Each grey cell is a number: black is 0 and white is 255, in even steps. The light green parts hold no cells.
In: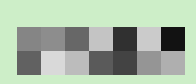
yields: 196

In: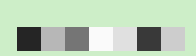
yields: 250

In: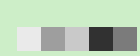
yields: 49

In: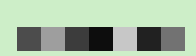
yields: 13

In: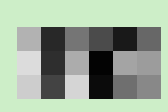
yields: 75

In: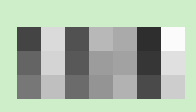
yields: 184
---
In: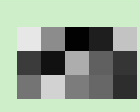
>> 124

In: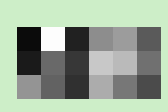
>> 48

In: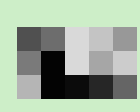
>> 11

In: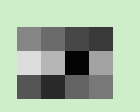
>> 99

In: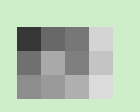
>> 175

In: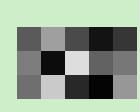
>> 40

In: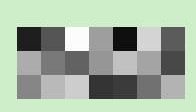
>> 205

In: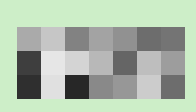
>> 39

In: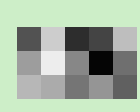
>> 117

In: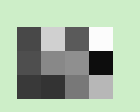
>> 120
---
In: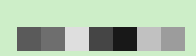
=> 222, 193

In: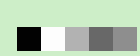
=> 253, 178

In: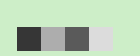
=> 220, 173

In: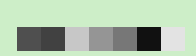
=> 227, 199

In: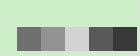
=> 211, 147

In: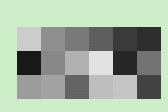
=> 226, 204

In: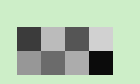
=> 209, 187

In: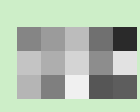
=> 240, 226

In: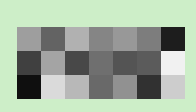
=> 241, 218
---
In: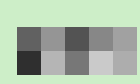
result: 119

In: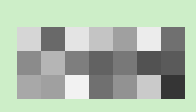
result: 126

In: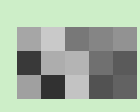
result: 180

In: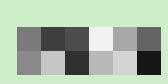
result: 48

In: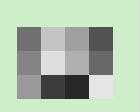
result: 175

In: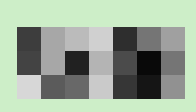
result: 33
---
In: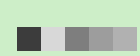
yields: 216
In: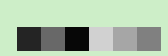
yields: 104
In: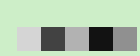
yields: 66
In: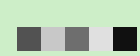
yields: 200
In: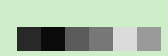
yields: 11
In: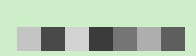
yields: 73
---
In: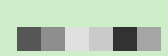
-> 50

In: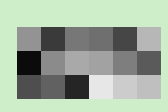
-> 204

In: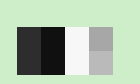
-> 247

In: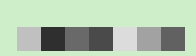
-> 162

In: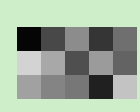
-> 32

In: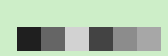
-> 140
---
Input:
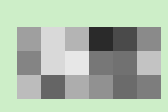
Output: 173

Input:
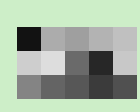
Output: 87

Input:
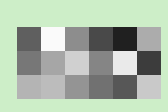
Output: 148

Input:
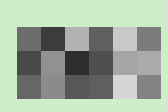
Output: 87

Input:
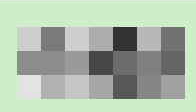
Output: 198

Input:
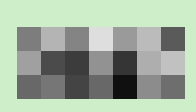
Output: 68

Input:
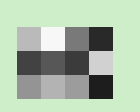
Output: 156

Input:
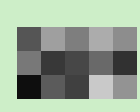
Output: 64

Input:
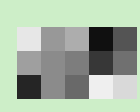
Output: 105

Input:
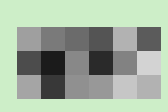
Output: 144
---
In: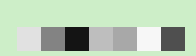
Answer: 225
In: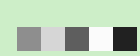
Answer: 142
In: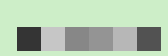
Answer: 52
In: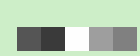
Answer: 85
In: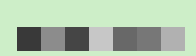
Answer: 57
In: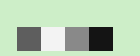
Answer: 94
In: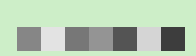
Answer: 134
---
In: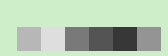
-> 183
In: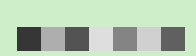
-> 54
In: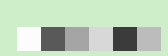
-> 252
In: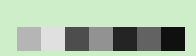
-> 181
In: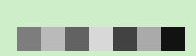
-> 125
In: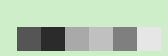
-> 85
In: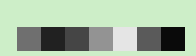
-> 111
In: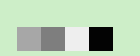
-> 167
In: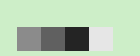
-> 139
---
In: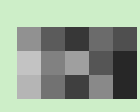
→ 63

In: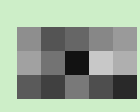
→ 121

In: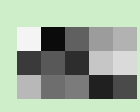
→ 123

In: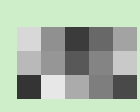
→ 171

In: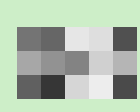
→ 214

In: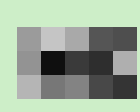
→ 131

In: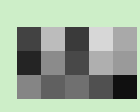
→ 112
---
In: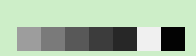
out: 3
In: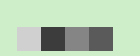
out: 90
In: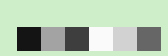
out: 102
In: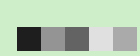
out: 170
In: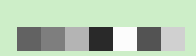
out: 208
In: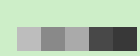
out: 56
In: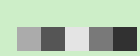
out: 49
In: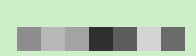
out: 107
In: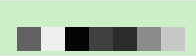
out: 200
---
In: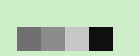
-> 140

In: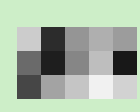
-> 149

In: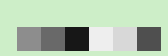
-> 238

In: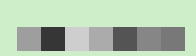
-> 84

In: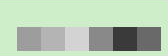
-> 137

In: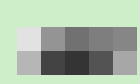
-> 113

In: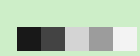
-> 212
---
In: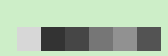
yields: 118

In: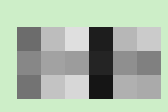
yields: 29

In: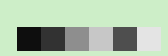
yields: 199

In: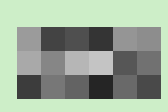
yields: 52

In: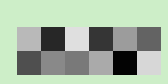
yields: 53

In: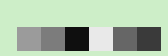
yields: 233

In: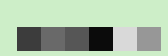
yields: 11

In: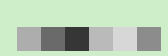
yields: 186
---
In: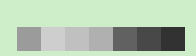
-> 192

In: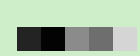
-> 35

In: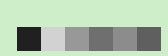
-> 210

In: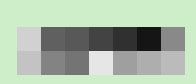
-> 116

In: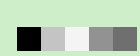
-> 0

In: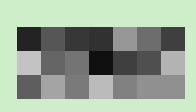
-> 122
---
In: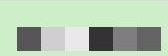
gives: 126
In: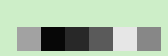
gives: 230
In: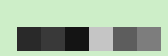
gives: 93
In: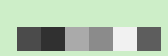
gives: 241
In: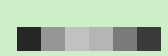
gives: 122
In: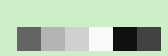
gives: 17
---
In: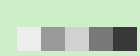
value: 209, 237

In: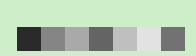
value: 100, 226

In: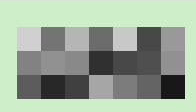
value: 48, 208

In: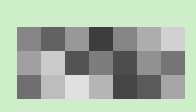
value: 125, 224

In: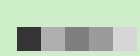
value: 127, 214

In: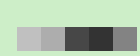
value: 71, 192

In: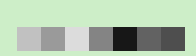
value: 132, 220

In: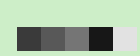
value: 117, 226

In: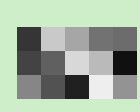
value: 216, 238

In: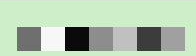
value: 141, 247
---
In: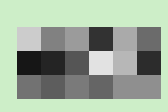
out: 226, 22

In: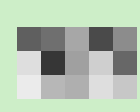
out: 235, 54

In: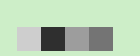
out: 206, 47

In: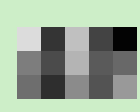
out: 220, 3

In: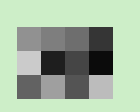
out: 203, 11

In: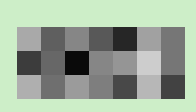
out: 205, 10
